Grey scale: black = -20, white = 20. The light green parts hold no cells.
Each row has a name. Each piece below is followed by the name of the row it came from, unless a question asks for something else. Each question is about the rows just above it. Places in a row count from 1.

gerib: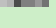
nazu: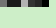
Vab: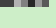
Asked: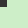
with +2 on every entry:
-10
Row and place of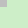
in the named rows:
gerib, 1
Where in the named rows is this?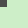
gerib, 3
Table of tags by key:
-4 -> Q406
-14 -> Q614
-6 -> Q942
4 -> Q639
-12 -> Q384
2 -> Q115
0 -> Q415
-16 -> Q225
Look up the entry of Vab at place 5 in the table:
Q614
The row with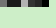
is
nazu
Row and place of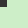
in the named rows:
nazu, 5

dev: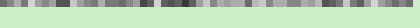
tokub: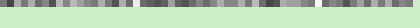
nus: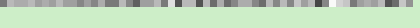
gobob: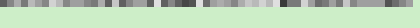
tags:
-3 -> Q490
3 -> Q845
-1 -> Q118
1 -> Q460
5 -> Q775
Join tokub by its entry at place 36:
Q118
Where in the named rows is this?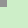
nus, 59
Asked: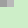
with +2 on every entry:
7,11

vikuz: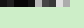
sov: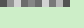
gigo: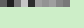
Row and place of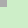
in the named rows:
vikuz, 10
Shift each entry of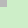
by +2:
11
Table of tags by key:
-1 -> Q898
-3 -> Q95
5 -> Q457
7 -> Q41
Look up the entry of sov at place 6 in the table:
Q95
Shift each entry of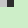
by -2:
9,-15

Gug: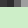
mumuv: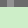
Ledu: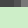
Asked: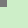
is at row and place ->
Ledu, 4
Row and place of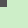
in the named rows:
Ledu, 3
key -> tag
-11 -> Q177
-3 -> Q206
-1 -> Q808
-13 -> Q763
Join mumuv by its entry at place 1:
Q206
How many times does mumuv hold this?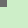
3
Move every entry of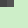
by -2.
-11,-9

